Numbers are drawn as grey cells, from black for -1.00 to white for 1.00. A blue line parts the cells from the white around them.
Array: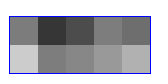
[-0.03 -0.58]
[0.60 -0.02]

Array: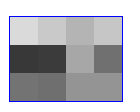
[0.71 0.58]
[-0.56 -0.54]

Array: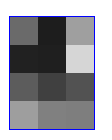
[-0.17 -0.77]
[-0.74 -0.76]

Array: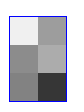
[0.88 0.23]
[0.10 0.35]

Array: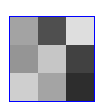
[0.28 -0.38]
[0.17 0.55]

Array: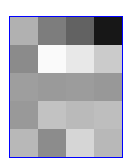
[0.39 -0.02]
[0.09 0.96]
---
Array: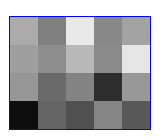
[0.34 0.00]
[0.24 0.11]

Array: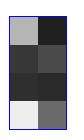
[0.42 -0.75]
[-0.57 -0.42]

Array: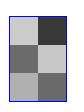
[0.59 -0.55]
[-0.16 0.57]

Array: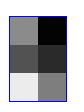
[0.09 -0.98]
[-0.36 -0.67]

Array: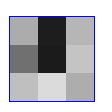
[0.35 -0.77]
[-0.12 -0.79]

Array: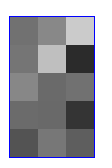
[-0.11 0.07]
[-0.08 0.50]
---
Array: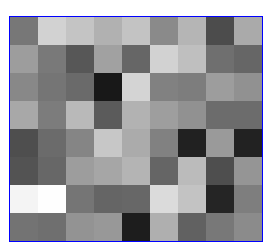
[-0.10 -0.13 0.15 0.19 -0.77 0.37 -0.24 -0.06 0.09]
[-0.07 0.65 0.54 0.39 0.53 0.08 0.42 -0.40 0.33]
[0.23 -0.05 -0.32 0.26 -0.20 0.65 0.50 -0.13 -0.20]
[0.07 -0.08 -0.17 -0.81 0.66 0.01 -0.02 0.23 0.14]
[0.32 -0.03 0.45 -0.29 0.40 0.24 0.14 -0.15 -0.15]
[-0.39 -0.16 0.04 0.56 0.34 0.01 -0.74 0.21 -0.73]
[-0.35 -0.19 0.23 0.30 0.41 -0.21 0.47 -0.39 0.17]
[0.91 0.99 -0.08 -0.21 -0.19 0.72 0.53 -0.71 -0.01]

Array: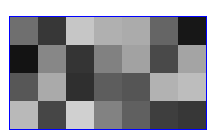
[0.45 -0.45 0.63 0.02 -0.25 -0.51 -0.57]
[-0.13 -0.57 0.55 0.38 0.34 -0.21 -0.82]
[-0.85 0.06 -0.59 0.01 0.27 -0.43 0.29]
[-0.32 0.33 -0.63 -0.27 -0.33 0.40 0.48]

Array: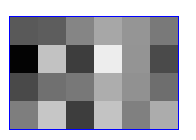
[-0.01 0.55 -0.52 0.53 0.00 0.35]
[-0.30 -0.27 0.04 0.31 0.17 -0.05]
[-0.98 0.52 -0.52 0.86 0.16 -0.42]
[-0.43 -0.12 -0.06 0.36 0.14 -0.14]

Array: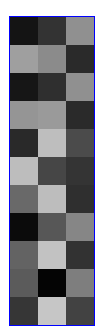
[-0.58 0.55 -0.48]
[-0.84 -0.60 0.13]
[0.25 0.09 -0.67]
[-0.83 -0.63 0.13]
[0.17 0.21 -0.67]
[-0.68 0.49 -0.41]
[0.48 -0.45 -0.59]
[-0.18 0.48 -0.63]
[-0.91 -0.32 0.05]
[-0.22 0.52 -0.61]
[-0.29 -0.97 -0.01]

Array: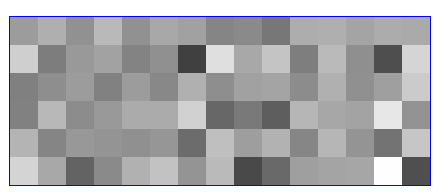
[0.66 0.32 -0.22 0.08 0.39 0.52 0.16 0.46 -0.43 -0.18 0.25 0.29 0.30 0.99 -0.38]
[0.22 0.37 0.14 0.45 0.14 0.32 0.26 0.04 0.08 -0.07 0.36 0.37 0.29 0.35 0.33]
[0.62 -0.02 0.20 0.27 0.03 0.13 -0.50 0.75 0.32 0.54 -0.01 0.46 0.12 -0.39 0.67]
[0.00 0.11 0.22 0.01 0.22 0.07 0.38 0.11 0.26 0.29 0.10 0.38 0.13 0.25 0.59]
[0.01 0.44 0.10 0.20 0.34 0.34 0.64 -0.19 -0.05 -0.26 0.43 0.31 0.28 0.81 0.15]
[0.41 0.04 0.19 0.16 0.13 0.18 -0.15 0.50 0.24 0.40 0.05 0.43 0.16 -0.10 0.55]

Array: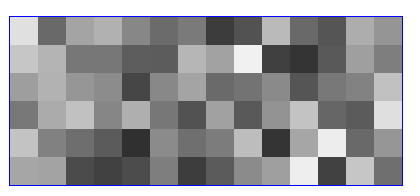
[0.30 0.28 -0.41 -0.49 -0.40 -0.01 -0.52 -0.29 0.09 0.25 0.87 -0.49 0.55 -0.13]
[0.76 -0.18 0.29 0.39 0.06 -0.16 -0.04 -0.53 -0.36 0.46 -0.18 -0.33 0.36 0.17]
[0.55 0.41 -0.07 -0.07 -0.27 -0.28 0.43 0.27 0.89 -0.50 -0.59 -0.30 0.25 -0.01]
[0.24 0.40 0.18 0.10 -0.45 0.07 0.29 -0.17 -0.10 0.08 -0.33 -0.06 0.02 0.51]
[-0.06 0.34 0.51 0.05 0.37 -0.07 -0.36 0.26 -0.30 0.15 0.53 -0.20 -0.29 0.75]
[0.53 0.01 -0.14 -0.29 -0.62 0.09 -0.13 -0.03 0.48 -0.59 0.30 0.86 -0.18 0.18]
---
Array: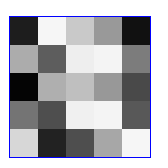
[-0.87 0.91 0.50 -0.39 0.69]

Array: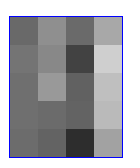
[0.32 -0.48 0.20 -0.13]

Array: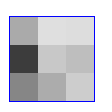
[0.73 0.57 0.05]

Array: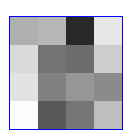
[0.80 -0.15 0.01 0.98]

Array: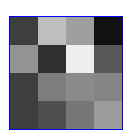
[-0.87 0.87 -0.01 -0.51]

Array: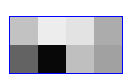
[0.35 0.50]
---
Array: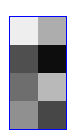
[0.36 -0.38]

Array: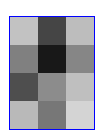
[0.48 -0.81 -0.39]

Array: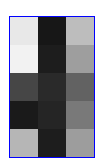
[0.48 -0.77 -0.45]

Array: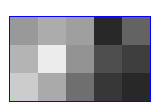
[-0.22 -0.39 -0.13]

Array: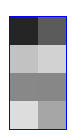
[-0.29 0.52]

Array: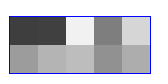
[0.68 0.14]

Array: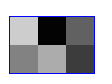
[-0.24 0.35]

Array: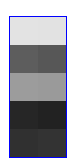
[0.77 -0.27]
